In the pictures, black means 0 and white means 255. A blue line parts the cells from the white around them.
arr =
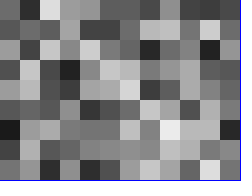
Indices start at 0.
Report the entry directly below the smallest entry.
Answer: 67
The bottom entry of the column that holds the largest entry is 164
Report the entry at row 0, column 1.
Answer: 46
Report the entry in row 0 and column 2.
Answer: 221
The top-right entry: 73
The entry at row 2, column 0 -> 156
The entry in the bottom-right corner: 116
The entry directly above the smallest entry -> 87
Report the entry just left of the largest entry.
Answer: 130
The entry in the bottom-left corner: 116
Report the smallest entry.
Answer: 26
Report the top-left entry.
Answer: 108
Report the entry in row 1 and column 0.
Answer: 87
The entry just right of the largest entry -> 185
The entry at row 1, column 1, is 108
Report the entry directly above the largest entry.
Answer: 164
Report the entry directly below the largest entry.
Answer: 191
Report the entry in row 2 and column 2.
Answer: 198
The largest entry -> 235

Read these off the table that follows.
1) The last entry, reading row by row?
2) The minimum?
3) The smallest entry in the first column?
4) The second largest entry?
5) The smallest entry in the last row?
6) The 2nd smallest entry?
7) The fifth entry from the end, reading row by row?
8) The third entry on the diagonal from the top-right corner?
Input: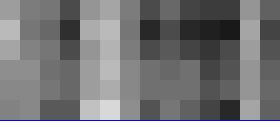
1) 97
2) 25
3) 130
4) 193
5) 40
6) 32
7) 97
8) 75

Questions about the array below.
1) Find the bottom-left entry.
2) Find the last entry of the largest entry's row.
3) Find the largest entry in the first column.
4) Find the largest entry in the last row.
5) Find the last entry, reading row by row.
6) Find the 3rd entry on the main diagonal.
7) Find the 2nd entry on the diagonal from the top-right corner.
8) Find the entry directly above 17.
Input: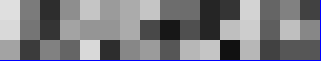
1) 163
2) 65
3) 223
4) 217
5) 86
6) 129
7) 191
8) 191

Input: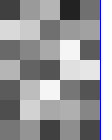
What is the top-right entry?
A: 112
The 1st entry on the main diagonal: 64
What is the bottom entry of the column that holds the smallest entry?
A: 142
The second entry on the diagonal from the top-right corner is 154
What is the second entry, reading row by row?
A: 154
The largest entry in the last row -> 148
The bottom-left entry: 118
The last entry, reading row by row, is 71
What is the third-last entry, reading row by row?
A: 64

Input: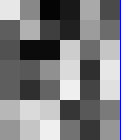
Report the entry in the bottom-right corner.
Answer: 150
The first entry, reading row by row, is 231
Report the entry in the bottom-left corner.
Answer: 150
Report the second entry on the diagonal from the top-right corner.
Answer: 156
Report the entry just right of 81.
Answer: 11
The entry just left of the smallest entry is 136
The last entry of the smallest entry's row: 74
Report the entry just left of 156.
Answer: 32
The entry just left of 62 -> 177
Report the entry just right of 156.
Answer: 108
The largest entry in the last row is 239
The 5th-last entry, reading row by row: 197
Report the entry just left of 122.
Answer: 88
